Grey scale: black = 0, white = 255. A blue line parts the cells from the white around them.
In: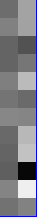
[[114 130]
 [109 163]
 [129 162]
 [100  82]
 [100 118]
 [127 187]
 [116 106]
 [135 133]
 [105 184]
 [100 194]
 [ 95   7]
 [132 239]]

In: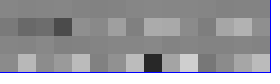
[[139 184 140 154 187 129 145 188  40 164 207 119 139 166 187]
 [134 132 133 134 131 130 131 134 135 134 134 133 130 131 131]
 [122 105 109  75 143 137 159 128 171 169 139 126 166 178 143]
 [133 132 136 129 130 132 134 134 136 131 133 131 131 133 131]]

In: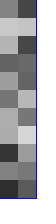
[[ 46  90]
 [131  70]
 [201 196]
 [180  71]
 [ 99 105]
 [158 100]
 [117 183]
 [173 119]
 [172 214]
 [ 53 155]
 [129 120]]

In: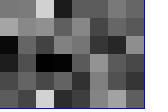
[[ 92  69 210  44  62 132 162  94]
 [120 123 209  27  92  92 121 102]
 [165 136 144  95 135  70 102  88]
 [  9 101  66 129 117  54  39 142]
 [ 29  79   1   4  90 147  90  72]
 [ 73 100  72  99  49 128  81  53]]

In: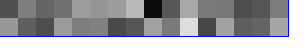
[[152  95  77 155 125 129  73  86 161 122 221  70 163  94 100 166]
 [ 79 126 101 112 157 150 156 185  12  88 168 122 120  77  85 123]]

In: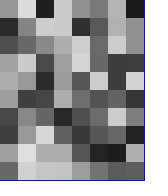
[[104 209 197 195 157 115  91  94]
 [150 219  31 203 144 121 181  25]
 [ 42 133 205 202  48  89 177 144]
 [ 79 104 138 174 206 105 204 143]
 [161 203  73 159 213 104  61  62]
 [173 152  43 154  85 204  61 211]
 [157  64  70 174 111  83  99  54]
 [ 71 136 102  40  79 108 204 126]
 [ 63 153 216  97  56  86 103  34]
 [160 223 174 172  85  35  30 176]]

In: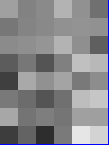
[[ 61  99  45 122 230 211]
 [160 130 138 179 145 112]
 [119 132 137 145 147 145]
 [139 143 149 179 143  95]
 [ 92 119  84 128 192 184]
 [ 63 169 145 164 121 141]
 [121 108  84 112 189 198]
 [167 116 126 117 160 159]]

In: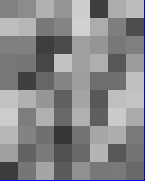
[[ 60 118 165  90 144 120 121 105]
 [130 140 177 149 205  62 173 188]
 [190 183 120 132 209 172 126  77]
 [127 129  62  74 159 149 120 127]
 [119 117  70 194 160 174  87 155]
 [119  63 102 133 158 110 111 192]
 [194 177 150  96 164  88 191 195]
 [204 125 176 104 176  95 202 171]
 [183 131 112  53 116 166 173 122]
 [160  98 122  81 104 180  87 116]]

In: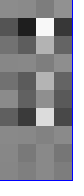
[[134 127 137 125]
 [140 138 125 145]
 [ 84  30 248  55]
 [114  93 179 100]
 [135 136 126 142]
 [113  91 180 100]
 [139  97 143  89]
 [ 95  58 220  72]
 [137 136 130 138]
 [135 121 137 118]]
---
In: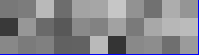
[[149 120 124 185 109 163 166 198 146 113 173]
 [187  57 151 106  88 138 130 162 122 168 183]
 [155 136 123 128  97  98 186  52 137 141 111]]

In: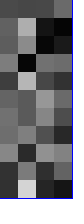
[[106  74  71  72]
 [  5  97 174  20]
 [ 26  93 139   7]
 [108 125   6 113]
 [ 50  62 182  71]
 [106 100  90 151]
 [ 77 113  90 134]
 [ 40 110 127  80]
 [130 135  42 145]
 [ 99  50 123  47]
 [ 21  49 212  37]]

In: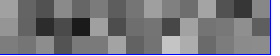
[[135 161 100  81 138 102 123  93 117 159 128 110 164  82  54]
 [ 94 149  99  44  74  26 160  77 110 116  71 162 116 120 143]
 [140 125 117 141  83 122 122 163  98 115 196 173 106 124 139]]

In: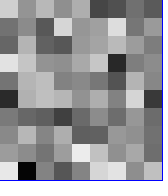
[[ 90 207 148 184 143 174  70  80 112]
 [154 114 139  88 214 150 160 221 118]
 [125 102 180  97  87 153 164 186 156]
 [140 226 197 147 143 169 198  40 126]
 [135 116 181 190 130 137 119  83 180]
 [ 57  42 177 191 182 146 174 130 213]
 [108 122 103  95  64 106 140 109 151]
 [113 137 183 133 174  95  97 152 144]
 [110 156 140 116 157 236 193 144 168]
 [192 232   5 131  86 132 214 227 142]]

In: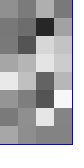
[[121 144 123 175]
 [162 120 109  39]
 [195 121  84 215]
 [204 166 181 228]
 [183 233 192  99]
 [247 149 126  84]
 [132 122 143 230]
 [131 167 142 131]]

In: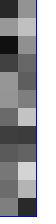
[[147  40]
 [192 152]
 [144  16]
 [103  65]
 [ 94 150]
 [126 149]
 [195 106]
 [ 60  62]
 [ 99  90]
 [212 119]
 [180 108]
 [ 41 127]]
